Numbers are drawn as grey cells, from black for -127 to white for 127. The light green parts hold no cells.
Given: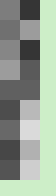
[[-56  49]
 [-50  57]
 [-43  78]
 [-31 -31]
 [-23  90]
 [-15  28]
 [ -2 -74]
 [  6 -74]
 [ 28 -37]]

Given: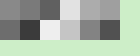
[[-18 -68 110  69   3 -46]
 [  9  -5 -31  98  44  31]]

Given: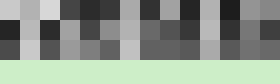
[[-90  57 -83  34 -58  13  50 -22 -44 -71  57 -77  -8 -64]
 [-52  73 -44  26  -1 -30  65 -30 -30 -38  42 -38 -14 -22]
 [ 73  50  87 -58 -83 -71  42 -77  34 -90  50 -98  20   7]]

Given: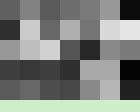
[[ -79   75  -24   47  -11   89  102]
 [ -64  -71  -64  -79   41   41 -122]
 [ -37  -24  -49  -56    9   55  -94]
 [ -30    2  -37  -17   -4   25 -116]
 [  25   62   81  -43  -87    9   -4]]

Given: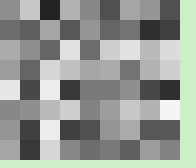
[[-18 -32  37 -40  21 -26 -12 -79 -63]
 [  8  15  58  78   2  29  71  50 117]
 [ 15  71 -92  50   8 -47  37  21 -47]
 [ 21 -63 109 -63 -47  21  43 -40 -40]
 [ 29 -26  85  65  37  43 -12  50  78]
 [ 37 -71  85   8 -18  -6 -32  29   2]
 [ 43  15 -26  97 -18  78  97  58  91]
 [103 -55 109 -71  -6  -6  15 -55 -79]]

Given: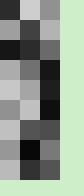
[[-105  -83  -21]
 [ -83   78   17]
 [  17   64 -112]
 [  23 -119   -6]
 [  31  -62   51]
 [  44  -14 -105]
 [  58  -77  -43]
 [  64  -43  -50]
 [  71   37  -97]]
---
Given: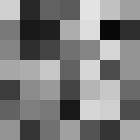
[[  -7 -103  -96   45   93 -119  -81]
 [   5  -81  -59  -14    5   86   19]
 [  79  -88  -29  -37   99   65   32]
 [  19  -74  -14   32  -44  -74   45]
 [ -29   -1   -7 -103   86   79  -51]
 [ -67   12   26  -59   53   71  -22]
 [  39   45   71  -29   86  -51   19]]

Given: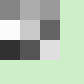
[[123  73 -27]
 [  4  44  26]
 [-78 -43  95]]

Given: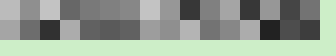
[[ 37 -18 -78  44 -30 -37 -30  29  15  52 -12   7  44 -93 -50 -66]
 [ 59  15  67 -24  -6   0   7  67  23 -72   0  37 -72  23 -58 -12]]

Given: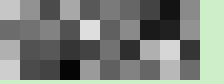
[[  78  -52  -60 -122   26  -31    2  -25   56  -19]
 [  70   18  -52   40  -39   -5  -25  -60 -108   10]
 [  48  -45  -39  -74  -60  -13  -81   48   86  -74]
 [ -19  -13    2  -45   94  -31   10 -101  -95   18]]

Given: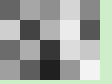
[[ 31 -34 -95  23 115]
 [-19  45 -73  92  72]
 [-26  38  15  85   8]
 [ 79 -60  52 107 -41]]

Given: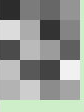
[[ 92  44 -76   4]
 [ 65 -39 -60 113]
 [-83  -4 -24  20]
 [ 51  77  12  36]
 [-52  58  28 -32]]

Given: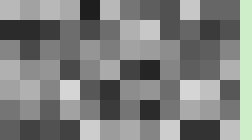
[[-84 -84 -68 -18 -54 -18  48  71 -46 -25 -68 -46]
 [-33 -61 -46 -61  77  28  42   5  77 -76 -76  64]
 [-10  13 -33  34  -2 -68 -10 -84 -10  42  28 -10]
 [  5 -54  -2 -18  21  -2  34  28  13 -40 -33   5]
 [ 34  48   5  85 -40 -76  13  21 -18  85  64 -40]
 [ 48  13  21 -54   5  42 -61 -90   5 -33 -25  48]
 [ 56  34  56  42 -97  56 -10 -33 -46  71 -25 -25]]
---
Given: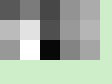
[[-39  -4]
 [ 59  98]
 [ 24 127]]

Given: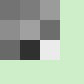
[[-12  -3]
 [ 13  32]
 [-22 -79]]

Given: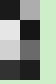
[[-101   45]
 [ 102 -106]
 [  81  -21]]

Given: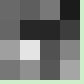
[[-22 -33]
 [-25 -88]
 [ 31 100]]

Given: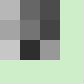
[[ 55 -25]
 [ 36 -11]
 [ 71 -81]]

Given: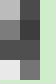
[[ 59 -52]
 [ -3 -66]
 [-48 -48]]
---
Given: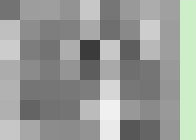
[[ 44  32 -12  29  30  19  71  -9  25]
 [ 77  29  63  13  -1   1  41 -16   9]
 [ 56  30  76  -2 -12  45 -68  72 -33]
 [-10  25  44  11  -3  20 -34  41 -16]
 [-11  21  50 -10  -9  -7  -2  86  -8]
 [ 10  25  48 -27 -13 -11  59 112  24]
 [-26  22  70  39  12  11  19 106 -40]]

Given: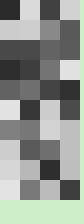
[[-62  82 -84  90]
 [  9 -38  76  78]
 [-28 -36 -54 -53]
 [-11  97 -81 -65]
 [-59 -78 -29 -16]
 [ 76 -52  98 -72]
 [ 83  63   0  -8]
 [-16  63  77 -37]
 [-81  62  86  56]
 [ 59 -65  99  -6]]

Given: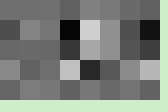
[[ -21  -31  -16  -17  -15  -31    0   -6]
 [ -48 -109  -49    3  -10 -122   79   16]
 [ -43  -65  -24  -21  -24  -72   39   16]
 [  10   55    9  -29  -17   64  -87  -39]
 [ -12  -29  -26   -3   -7  -30   -7  -21]]

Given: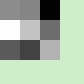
[[   5 -124   12]
 [  67  -18  125]
 [ -61   50  -37]]

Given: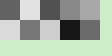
[[   8   40  -28   98  -47]
 [-104  -20   90   -8   78]]

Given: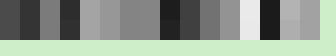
[[  51   34  -52  -75   -4  -82   36   23    4    5  -98  -63  -13   19
   106 -100]
 [  46   34  -52  -75   -4  -79   36   23    4    5  -93  -63  -13   19
   105 -100]]

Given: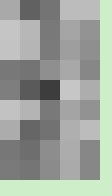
[[ 60  60  41 -30 -11]
 [ 37  19  69  55  -6]
 [ 30  15  67  53  -4]
 [ 40   7  -7 -11  15]
 [ 70  45  -1 -37 -66]
 [ 36  18  66  52  -6]
 [ 47  60  44 -25 -13]
 [ 44   7  -8 -17  13]
 [ 42   7  -5 -10  11]]

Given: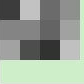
[[-20  15 -67  66]
 [-27  33   4   4]
 [-77  64  34 -50]]

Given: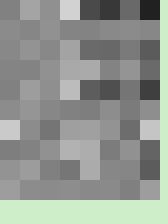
[[-22 -94   1  36  16  82 -53 -71]
 [ 11   7  11   6  17   4   3   9]
 [ -5 -36   8  19   8  35 -21 -23]
 [ 20 -21   4   3  17  41  42   3]
 [-10 -64   1  29  15  60 -34 -48]
 [ -4  14  12  21   7   1  -1  13]
 [-18  69  74  12 -10  31  32  19]
 [ 17 -27  -1   2  17  50  45  -3]
 [  6 -35  19  28   0  -9  43   7]
 [  0  29  29  12  11  13   9  10]]
